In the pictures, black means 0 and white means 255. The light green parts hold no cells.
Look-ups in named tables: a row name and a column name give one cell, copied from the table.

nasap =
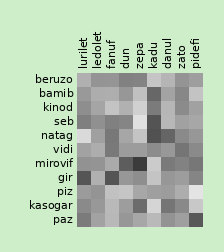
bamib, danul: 163
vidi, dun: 156
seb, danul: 183
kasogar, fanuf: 185
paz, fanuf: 184
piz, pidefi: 228
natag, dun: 166
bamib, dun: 151
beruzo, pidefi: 158

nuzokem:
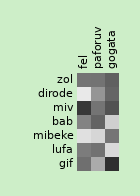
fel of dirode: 233
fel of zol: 116
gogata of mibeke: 117
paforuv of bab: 99
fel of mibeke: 224
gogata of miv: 82
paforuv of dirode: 149
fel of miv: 55
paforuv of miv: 116
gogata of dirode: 101
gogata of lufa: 217
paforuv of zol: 115
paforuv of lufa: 114
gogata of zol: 96
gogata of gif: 47
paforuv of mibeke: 214
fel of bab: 131
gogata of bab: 207

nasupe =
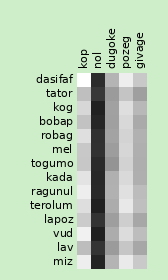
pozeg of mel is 214
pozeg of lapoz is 206
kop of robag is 223
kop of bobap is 194
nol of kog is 33
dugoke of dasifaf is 180
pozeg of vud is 220
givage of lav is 167
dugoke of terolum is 172
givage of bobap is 170
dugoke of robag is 163
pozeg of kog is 222
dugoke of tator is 155
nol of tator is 56
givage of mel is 175
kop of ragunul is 238
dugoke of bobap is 160
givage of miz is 201

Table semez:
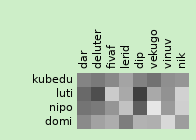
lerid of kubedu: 164
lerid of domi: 125
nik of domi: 157
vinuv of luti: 146
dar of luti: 105
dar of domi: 138
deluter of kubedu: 122
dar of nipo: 116
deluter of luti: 78
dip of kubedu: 130
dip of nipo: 94
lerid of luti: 169
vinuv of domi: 216
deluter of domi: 162
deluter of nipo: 122

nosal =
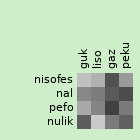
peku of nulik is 96
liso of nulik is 202
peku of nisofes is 154
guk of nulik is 93
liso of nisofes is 176
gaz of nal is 89
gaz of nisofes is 81
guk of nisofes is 192
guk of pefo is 168
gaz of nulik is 123
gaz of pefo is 64
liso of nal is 124
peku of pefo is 123
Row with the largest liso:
nulik

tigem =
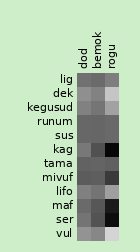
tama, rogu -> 96
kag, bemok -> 81
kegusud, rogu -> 162
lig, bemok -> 107
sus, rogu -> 105
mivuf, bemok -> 94
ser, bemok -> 83

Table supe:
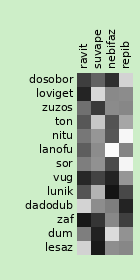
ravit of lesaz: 210
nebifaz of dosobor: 47
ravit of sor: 126
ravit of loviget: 36
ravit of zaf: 24
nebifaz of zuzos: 139
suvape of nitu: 150
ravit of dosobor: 62
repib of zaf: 63
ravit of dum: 126
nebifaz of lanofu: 251
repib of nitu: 247
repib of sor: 245
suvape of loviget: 216
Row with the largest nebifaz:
lanofu

